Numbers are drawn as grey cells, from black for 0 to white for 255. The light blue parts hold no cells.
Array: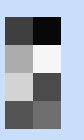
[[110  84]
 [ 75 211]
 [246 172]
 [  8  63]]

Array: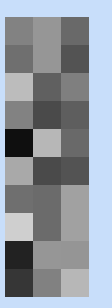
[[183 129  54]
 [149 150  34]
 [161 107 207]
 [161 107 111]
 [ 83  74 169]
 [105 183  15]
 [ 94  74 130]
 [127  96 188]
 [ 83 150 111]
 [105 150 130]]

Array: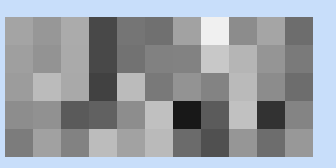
[[152 109 150  80 107 186 162 188 130 161 124]
 [132  50 193  91  24 192 141  97  90 145 141]
 [109 140 186 131 147 121 187  65 169 187 156]
 [122 149 181 200 130 129 114  72 170 147 159]
 [109 165 140 240 162 112 117  72 171 151 164]]

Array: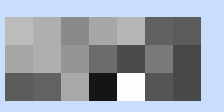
[[ 72  85 253  21 168  98  91]
 [ 72 122  75 108 149 175 166]
 [ 91  97 181 167 138 175 188]]

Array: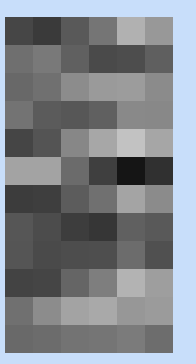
[[109 123 117 115 108 105]
 [155 151 169 163 140 112]
 [158 179 126 101  69  67]
 [ 80 108  78  77  74  85]
 [ 89  96  54  61  76  86]
 [139 164 112  92  62  60]
 [ 48  21  63 107 163 163]
 [166 194 167 135  84  69]
 [136 137  96  87  91 115]
 [139 156 154 140 112 104]
 [ 95  77  74  96 121 111]
 [152 177 117  89  58  70]]

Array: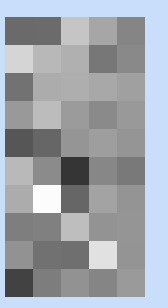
[[154 133 146 125  66]
 [148 225 111 113 146]
 [149 147 190 128 126]
 [148 163 102 252 172]
 [121 135  53 139 185]
 [149 158 149 102  86]
 [153 138 155 188 153]
 [160 168 174 172 114]
 [137 119 176 184 213]
 [133 166 197 107 106]]

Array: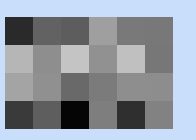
[[130  47 126   5  94  58]
 [141 142 123 105 144 164]
 [119 192 145 196 142 182]
 [120 121 159  93  98  42]]
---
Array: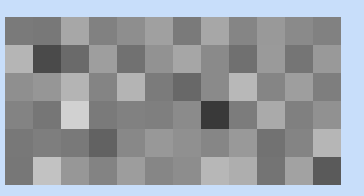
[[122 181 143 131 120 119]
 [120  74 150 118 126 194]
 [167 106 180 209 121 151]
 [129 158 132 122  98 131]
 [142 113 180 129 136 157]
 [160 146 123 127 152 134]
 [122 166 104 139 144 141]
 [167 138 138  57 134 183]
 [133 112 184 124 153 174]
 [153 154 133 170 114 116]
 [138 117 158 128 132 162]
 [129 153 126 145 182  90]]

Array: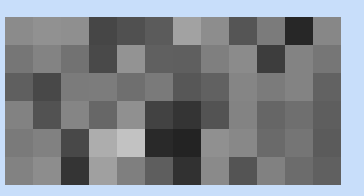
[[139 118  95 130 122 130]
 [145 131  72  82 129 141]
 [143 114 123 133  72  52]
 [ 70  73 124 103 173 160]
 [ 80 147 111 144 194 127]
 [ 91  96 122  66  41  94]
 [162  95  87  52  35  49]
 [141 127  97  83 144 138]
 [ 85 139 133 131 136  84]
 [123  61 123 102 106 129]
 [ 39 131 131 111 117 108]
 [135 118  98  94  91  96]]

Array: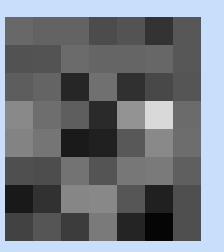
[[104  82  93 137 131  79  25  66]
 [ 99  83 100 110 117  77  49  85]
 [ 99 107  38  94  26 115 134  60]
 [ 76 101 112  42  32  84 136 122]
 [ 83 101  48 147  88 119  86  36]
 [ 51 103  72 217 137 122  32   5]
 [ 87  87  85 107 109  95  79  79]]

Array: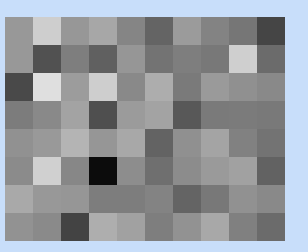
[[152 152  73 124 145 139 169 146]
 [206  81 223 137 153 208 152 138]
 [151 126 156 163 180 135 150  67]
 [167  96 206  79 150  12 125 174]
 [133 150 137 155 168 141 125 161]
 [100 115 173 163  99 111 131 126]
 [155 126 122  88 144 140 100 146]
 [131 120 154 122 164 154 120 168]
 [118 207 144 123 129 161 145 128]
 [ 69 107 137 121 115  98 137 107]]

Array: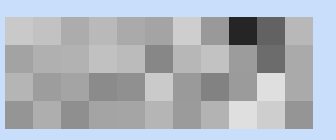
[[201 163 181 149]
 [194 176 157 174]
 [172 178 164 143]
 [185 193 139 164]
 [170 187 144 165]
 [164 135 202 181]
 [206 183 154 155]
 [153 194 130 179]
 [ 37 156 155 223]
 [ 98 108 223 206]
 [184 170 170 149]]

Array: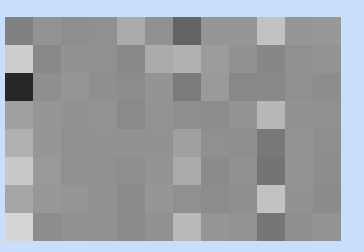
[[129 205  39 160 176 201 166 214]
 [147 137 143 150 150 153 152 141]
 [142 146 149 146 144 144 149 146]
 [144 144 143 147 146 145 145 145]
 [170 136 140 138 146 142 139 138]
 [145 171 148 147 146 147 150 145]
 [100 177 124 142 159 170 144 185]
 [150 156 154 140 144 139 140 149]
 [150 146 136 147 143 145 143 147]
 [194 135 137 183 120 116 194 118]
 [150 144 144 146 147 148 146 143]
 [152 147 141 144 142 141 139 147]]

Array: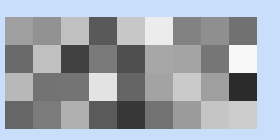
[[159 106 184 102]
 [146 192 115 123]
 [192  65 116 176]
 [ 89 122 227  90]
 [199  79 101  55]
 [236 167 163 114]
 [130 164 202 155]
 [143 118 159 197]
 [113 248  43 204]]
